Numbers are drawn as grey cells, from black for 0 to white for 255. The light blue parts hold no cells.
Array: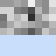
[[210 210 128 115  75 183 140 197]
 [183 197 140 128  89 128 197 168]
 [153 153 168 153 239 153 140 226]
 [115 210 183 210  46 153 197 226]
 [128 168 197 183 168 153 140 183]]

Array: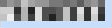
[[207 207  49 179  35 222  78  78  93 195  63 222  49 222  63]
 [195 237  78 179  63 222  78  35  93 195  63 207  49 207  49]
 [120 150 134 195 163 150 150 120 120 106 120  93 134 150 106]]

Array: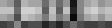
[[164 148  78 193 180 164 122 180 122 148  10 122 164 180 148 180]
 [164 148  93 180 164 164 108 164 108 148  22 135 164 180 148 164]
 [193 193 108 208 208 193  93 193  93 193  37 135 193 208 180 193]
 [ 64  78 135  64  78  78  37  64  37  78 108  78  64  64  78  64]]

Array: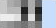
[[159 145 129 116 145 116]
 [200 172 159 103 172 103]
 [200 184 184  31 172  31]
 [237 237 224  74 224  59]]

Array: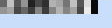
[[148 164  72 102  60 132  60 132 178 132 164  72 235   9]
 [102 193  86 148  33  72  47 178 164 117 193  86 219   9]]

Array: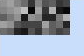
[[109  95  37  24  83  53 121  95  68  83]
 [160 146  83  68  68  68 160  95 109  37]
 [146 160 133 109  53 133  83  95  53  68]
 [ 95 121 146  24 146 133  37  37 121 176]
 [133 146 160 190   8 160  53 176  24   8]]

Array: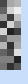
[[128 128  33]
 [210  33  61]
 [116  49  87]
 [ 49 210 143]
 [100 156 156]
 [181  49 168]
 [ 73 168 181]
 [156  61 195]
 [100  73 222]
 [100 210 237]]

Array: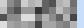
[[190 112  82 153 153  53  98 127 190 153 127]
 [206 140 112 206 178 190  98  82 178 190 112]
 [ 82 140 140 221 221 127 178 140  98 178  69]
 [221 165 153 165 153  69 165 165 140 127 178]]

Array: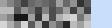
[[160 131  23  23 160  51 187  78 174 201 213 117 174]
 [187 187  90 145 117  66 131  78 104 160  66 145  66]
 [160 131 104  66 104 117 104  90 160 104 145  51  90]
 [213 174 131 213  90 174  51 145 104  39 187 160 201]]
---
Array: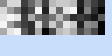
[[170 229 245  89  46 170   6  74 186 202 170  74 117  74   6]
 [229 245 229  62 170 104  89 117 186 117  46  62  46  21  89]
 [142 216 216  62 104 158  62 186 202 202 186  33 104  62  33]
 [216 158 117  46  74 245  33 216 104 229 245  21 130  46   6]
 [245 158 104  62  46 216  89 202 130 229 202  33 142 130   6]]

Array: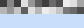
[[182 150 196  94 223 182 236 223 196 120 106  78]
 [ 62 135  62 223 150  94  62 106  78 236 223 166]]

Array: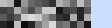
[[ 38  23 191  10  38 121 163 218 105 121  51 121  23]
 [ 63  76 175 121  76 121 203 203  23  63  76  38  91]
 [ 91  63  91 203 218 203 150 105  51  38 175  38 175]
 [191 175  23 150 105  91  76  51 175 150 105 191 121]]

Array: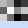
[[ 97 251 141 198]
 [184 157  30  58]
 [211 112   0  46]]

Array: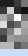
[[170 129 248 117]
 [ 87 129 208 157]
 [ 59 157 144 144]
 [221  75 103 170]
 [183 183  87 117]
 [ 31  31  59 117]
 [ 59 208  43  19]]

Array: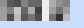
[[157 130 199 102 172  64 238 157 117 157]
 [157  78 186  90 117  78 238 117  52 186]
 [144  90  78 130 102 102 238 172 144 130]]

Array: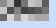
[[105 213 153 213 183 168 168]
 [198  79 129  65  79  92 117]
 [141 183  51 117 198 183  92]]
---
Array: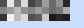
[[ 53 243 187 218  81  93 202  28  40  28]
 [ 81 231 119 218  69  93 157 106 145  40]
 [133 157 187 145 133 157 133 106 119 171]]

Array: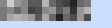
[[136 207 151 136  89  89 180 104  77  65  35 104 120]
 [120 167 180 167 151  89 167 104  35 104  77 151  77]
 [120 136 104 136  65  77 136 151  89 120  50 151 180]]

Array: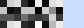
[[ 42 223 236  42  29 250  15 185 236]
 [ 29 209 223  42   3 236  15 223 236]
 [ 85  85  58 113  70  58  70 209  58]
 [197  15  29 197 197   3 209 141  15]]

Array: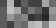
[[ 94 192 164  78 120  94  52 150]
 [ 78 180  52  94  66  66 164 106]
 [ 94 150 120 135  52  66  40 135]
 [ 94  66 120 106 180 192 135 207]]

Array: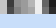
[[197  75 130 155 167 237 116  45]
 [197  60 143 155 181 237 100  30]]

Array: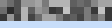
[[ 56 150  68 180  68 108 164 164 122  80  95  68 122  95 134  56]
 [134 108  80 150 150 164 122 180 180 180  95 108  95 134 164 164]
 [108  44  80 180  95 150 134  56  68 194  80  80 122  56 194  56]]

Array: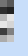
[[184 229]
 [229 213]
 [171 197]
 [ 61 128]
 [115  87]
 [ 46  34]]
